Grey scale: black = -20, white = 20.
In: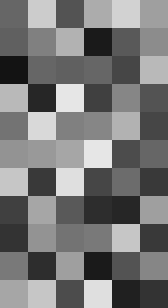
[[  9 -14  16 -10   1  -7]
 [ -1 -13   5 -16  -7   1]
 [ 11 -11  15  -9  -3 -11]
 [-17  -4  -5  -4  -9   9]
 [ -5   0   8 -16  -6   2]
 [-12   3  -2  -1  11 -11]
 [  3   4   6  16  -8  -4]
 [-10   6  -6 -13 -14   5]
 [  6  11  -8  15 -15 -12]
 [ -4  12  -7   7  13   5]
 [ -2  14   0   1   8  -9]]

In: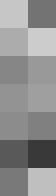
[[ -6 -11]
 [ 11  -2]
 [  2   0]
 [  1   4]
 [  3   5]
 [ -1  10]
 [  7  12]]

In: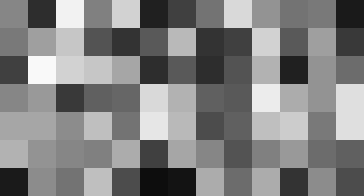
[[  1 -13  18   0  13 -15 -10  -2  14   3  -2  -1 -16]
 [-16   2  -2  10  -8 -18 -17   7  -3   7 -12   2  -8]
 [  8   3   1   0   7 -10   6   1  -7   0   4  -3  -5]
 [  1   4 -11  -5  -4  14   8  -5  -6  17   7   3  15]
 [ -1   5  11  -7 -12  -6   9 -12 -10  13  -6   5 -11]
 [  6   6   2  10  -2  16   9  -8  -5  10  12  -1  15]
 [-10  19  13  11   6 -13  -6 -13  -7   8 -15   3  -3]]

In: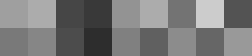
[[ -1   1  -8 -13   0  -5   2  -4   4]
 [  5   7  -9 -11   3   7  -2  12  -7]]

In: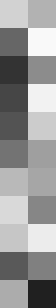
[[  7 -15]
 [ -6   0]
 [ 14   1]
 [-12   2]
 [ -2   5]
 [  9   6]
 [ 13   8]
 [ -7  12]
 [ 11  17]
 [ -9  18]
 [ -4  19]]

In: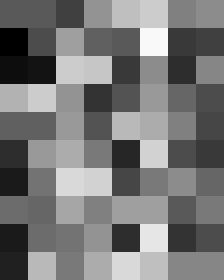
[[-18 -17  12  11 -11   2 -13   1]
 [-20  -8   5  -5  -6  19 -11 -10]
 [ -6  -6 -10   3  10  12   0   2]
 [ -5  -5   4  -7   9   7   0  -9]
 [ -3  -4   6   0   5   5  -6  -1]
 [-16  -3  -2   3 -13  16 -12  -8]
 [-16  -2  14  13  -9  -1   2  -4]
 [-13   4   7  -1 -14  13  -8 -11]
 [-15   9  -1   7  14  10   1   1]
 [  8  12   3 -12  -7   4  -4  -8]]
